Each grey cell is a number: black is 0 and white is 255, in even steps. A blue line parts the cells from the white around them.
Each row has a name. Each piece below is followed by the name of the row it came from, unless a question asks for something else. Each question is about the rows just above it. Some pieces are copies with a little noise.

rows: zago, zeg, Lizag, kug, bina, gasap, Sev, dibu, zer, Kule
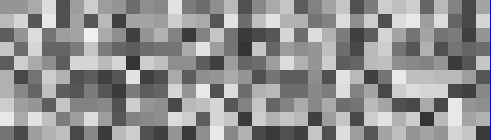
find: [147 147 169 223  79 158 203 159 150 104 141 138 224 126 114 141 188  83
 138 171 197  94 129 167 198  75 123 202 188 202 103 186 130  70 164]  zago
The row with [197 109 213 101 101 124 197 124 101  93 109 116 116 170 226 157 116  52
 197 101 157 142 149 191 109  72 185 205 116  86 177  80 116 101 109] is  kug
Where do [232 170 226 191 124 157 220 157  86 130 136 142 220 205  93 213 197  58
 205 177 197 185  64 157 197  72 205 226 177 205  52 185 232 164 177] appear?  zer

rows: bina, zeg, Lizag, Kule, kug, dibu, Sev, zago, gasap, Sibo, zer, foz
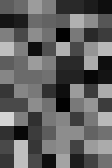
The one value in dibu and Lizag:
[113]
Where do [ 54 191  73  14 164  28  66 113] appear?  foz
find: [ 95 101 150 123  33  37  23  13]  bina
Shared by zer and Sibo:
[141]
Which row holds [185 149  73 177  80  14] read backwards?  Kule
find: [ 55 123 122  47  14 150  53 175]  Sev

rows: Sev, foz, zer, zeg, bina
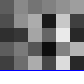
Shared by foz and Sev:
[145]
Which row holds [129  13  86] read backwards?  zeg
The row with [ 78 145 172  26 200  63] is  foz
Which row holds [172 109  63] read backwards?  bina
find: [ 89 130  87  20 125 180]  zeg
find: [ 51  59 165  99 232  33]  zer

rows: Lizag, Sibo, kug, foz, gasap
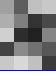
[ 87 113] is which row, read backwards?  foz
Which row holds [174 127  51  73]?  Sibo

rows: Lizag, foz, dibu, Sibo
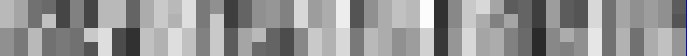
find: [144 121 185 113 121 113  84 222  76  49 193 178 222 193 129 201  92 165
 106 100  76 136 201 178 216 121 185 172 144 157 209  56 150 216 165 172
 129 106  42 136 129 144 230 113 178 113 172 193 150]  Sibo

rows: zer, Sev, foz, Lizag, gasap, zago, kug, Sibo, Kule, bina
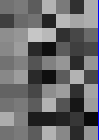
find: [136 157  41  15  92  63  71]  Lizag
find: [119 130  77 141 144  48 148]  gasap

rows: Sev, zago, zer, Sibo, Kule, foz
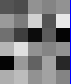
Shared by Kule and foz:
[162]
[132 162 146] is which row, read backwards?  foz
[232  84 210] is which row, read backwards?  zago

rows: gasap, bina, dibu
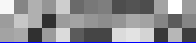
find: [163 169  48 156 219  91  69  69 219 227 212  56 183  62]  dibu
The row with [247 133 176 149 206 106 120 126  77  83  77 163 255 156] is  gasap
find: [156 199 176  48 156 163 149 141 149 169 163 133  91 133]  bina

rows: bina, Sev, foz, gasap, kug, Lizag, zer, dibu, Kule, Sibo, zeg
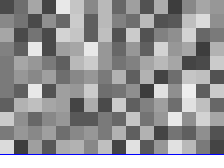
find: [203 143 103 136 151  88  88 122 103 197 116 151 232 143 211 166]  Kule
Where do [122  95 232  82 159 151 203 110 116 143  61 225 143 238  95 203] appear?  zer
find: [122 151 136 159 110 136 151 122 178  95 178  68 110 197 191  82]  Lizag
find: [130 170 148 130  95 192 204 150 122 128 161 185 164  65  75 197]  kug

